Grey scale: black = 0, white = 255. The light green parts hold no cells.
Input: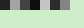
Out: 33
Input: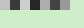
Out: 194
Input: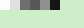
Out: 253
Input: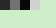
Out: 41
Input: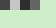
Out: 68
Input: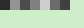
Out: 43
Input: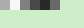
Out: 172
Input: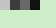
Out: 195
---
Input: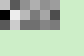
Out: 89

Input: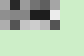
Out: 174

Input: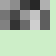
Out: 129

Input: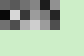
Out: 113

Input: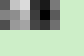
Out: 78

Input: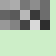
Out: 152

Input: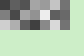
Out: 207
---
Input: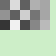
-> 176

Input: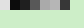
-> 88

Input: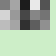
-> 233

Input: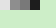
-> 29

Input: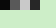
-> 39

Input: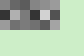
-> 133
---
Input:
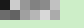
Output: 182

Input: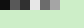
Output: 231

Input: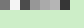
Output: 170

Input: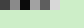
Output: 162

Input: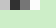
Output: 49

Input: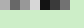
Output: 19

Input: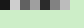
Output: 43

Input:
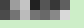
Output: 105

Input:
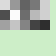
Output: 132
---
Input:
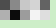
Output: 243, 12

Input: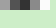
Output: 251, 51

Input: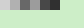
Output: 209, 48

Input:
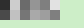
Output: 226, 46

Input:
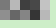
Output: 195, 53

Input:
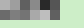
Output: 190, 41

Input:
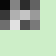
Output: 225, 7

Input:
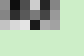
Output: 228, 14

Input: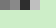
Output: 191, 46

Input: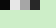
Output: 231, 8
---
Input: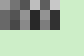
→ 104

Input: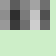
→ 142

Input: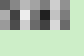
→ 173

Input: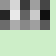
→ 37

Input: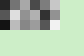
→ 86

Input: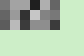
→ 101

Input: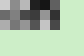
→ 107

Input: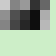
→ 144

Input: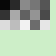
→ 51

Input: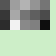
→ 55
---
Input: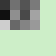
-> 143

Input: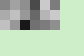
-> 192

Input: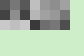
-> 142

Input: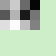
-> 180

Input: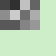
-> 203

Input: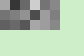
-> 127

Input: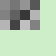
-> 97

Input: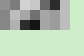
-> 189

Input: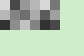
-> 131

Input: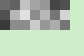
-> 183
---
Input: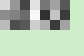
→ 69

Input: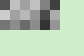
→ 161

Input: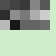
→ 57

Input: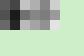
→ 195

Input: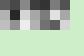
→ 136

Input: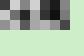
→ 133

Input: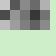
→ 138
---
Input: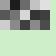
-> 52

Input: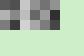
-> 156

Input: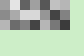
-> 68

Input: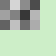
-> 55

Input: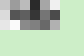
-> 117

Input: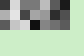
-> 45

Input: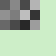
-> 190
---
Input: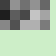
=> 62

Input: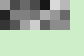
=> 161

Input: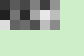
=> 53

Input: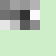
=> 130

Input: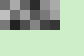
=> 110

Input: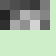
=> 89

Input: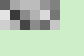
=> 99

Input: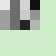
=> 231

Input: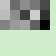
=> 196
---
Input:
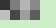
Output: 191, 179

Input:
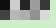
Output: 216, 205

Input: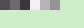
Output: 240, 181

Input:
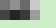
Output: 201, 155

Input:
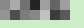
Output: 193, 171

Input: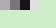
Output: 224, 173

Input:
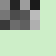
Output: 187, 175

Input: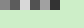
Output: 216, 161

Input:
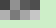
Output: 198, 176
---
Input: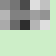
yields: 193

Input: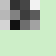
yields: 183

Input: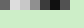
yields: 59

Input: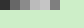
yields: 197

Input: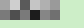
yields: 176

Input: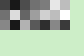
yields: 124
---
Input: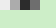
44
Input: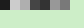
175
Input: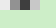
62
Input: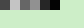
102
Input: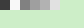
129
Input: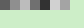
188
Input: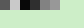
8
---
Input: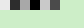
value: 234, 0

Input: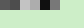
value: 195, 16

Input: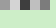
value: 212, 62

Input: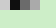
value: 204, 15

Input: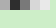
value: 233, 46

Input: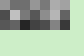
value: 192, 37

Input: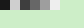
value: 238, 24
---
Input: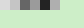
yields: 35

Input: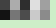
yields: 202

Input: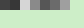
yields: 107

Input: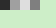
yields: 222

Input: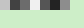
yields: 35

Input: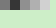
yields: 176

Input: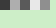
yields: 232
